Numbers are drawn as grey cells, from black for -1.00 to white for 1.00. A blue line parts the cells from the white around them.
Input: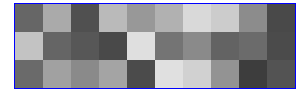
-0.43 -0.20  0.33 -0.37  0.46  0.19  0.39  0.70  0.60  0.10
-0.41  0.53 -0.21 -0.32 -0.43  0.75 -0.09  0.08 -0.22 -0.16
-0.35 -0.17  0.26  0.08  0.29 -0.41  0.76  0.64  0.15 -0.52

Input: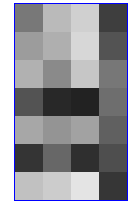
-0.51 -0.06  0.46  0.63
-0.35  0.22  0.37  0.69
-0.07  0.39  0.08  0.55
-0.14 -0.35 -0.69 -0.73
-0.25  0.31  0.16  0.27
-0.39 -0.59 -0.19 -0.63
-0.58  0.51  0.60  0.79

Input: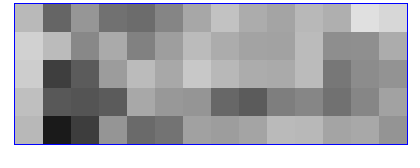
 0.69  0.45 -0.21  0.18 -0.11 -0.15  0.04  0.31  0.52  0.35  0.29  0.44  0.37  0.76
 0.35  0.64  0.47  0.07  0.33  0.01  0.24  0.47  0.35  0.28  0.27  0.47  0.11  0.12
 0.15  0.61 -0.51 -0.29  0.22  0.47  0.32  0.57  0.44  0.35  0.33  0.47 -0.07  0.10
 0.27  0.50 -0.31 -0.34 -0.29  0.32  0.19  0.17 -0.19 -0.29 -0.01  0.05 -0.11  0.05
 0.16  0.44 -0.80 -0.52  0.17 -0.17 -0.10  0.26  0.23  0.29  0.46  0.44  0.29  0.32

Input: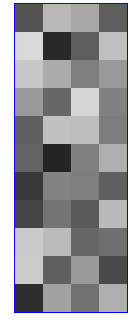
-0.26 -0.35  0.44  0.32
 0.50  0.70 -0.68 -0.26
 0.20  0.56  0.34 -0.01
 0.01  0.21 -0.19  0.67
-0.02 -0.26  0.51  0.48
 0.37 -0.22 -0.72  0.00
-0.25 -0.56  0.03 -0.01
 0.46 -0.46 -0.09 -0.29
-0.13  0.58  0.47 -0.19
-0.43  0.61 -0.25  0.21
 0.37 -0.64  0.26 -0.11

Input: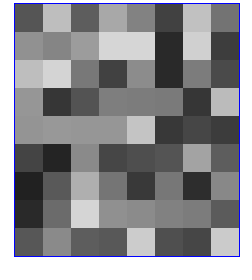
-0.10 -0.33  0.49 -0.27  0.32  0.02 -0.49  0.51
-0.52  0.14  0.04  0.22  0.68  0.68 -0.68  0.63
-0.42  0.49  0.66 -0.06 -0.49  0.10 -0.68 -0.03
 0.47  0.18 -0.58 -0.35 -0.01 -0.03 -0.04 -0.58
-0.53  0.16  0.19  0.18  0.18  0.54 -0.56 -0.45
-0.27 -0.47 -0.72  0.08 -0.45 -0.39 -0.34  0.28
 0.07 -0.74 -0.30  0.37 -0.08 -0.55 -0.07 -0.65
-0.29 -0.68 -0.16  0.67  0.13  0.09  0.01 -0.03
 0.59 -0.32  0.08 -0.27 -0.31  0.60 -0.38 -0.45

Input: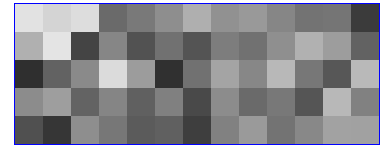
-0.54  0.77  0.66  0.73 -0.17 -0.05  0.11  0.37  0.14  0.20  0.05 -0.10 -0.08
-0.23  0.38  0.79 -0.47  0.05 -0.36 -0.11 -0.34 -0.02 -0.11  0.12  0.39  0.23
 0.45 -0.63 -0.23  0.08  0.72  0.22 -0.62 -0.11  0.29  0.06  0.44 -0.07 -0.32
 0.01  0.10  0.24 -0.22  0.04 -0.25  0.00 -0.43  0.10 -0.17 -0.06 -0.33  0.44
 0.26 -0.37 -0.58  0.11 -0.07 -0.29 -0.25 -0.51  0.01  0.21 -0.10  0.07  0.27

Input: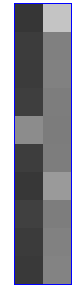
 0.54 -0.58
 0.00 -0.53
 0.01 -0.54
-0.02 -0.51
-0.03  0.10
-0.02 -0.52
 0.21 -0.57
-0.02 -0.50
 0.01 -0.54
 0.03 -0.55

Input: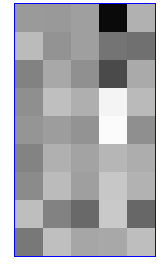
 0.39  0.21  0.20  0.25 -0.92
-0.12  0.47  0.15  0.25 -0.09
 0.33  0.02  0.32  0.13 -0.42
 0.46  0.12  0.50  0.37  0.91
 0.12  0.17  0.23  0.15  0.97
 0.36  0.03  0.38  0.28  0.43
 0.40  0.09  0.47  0.25  0.56
-0.19  0.49  0.02 -0.18  0.58
 0.49 -0.06  0.50  0.30  0.32
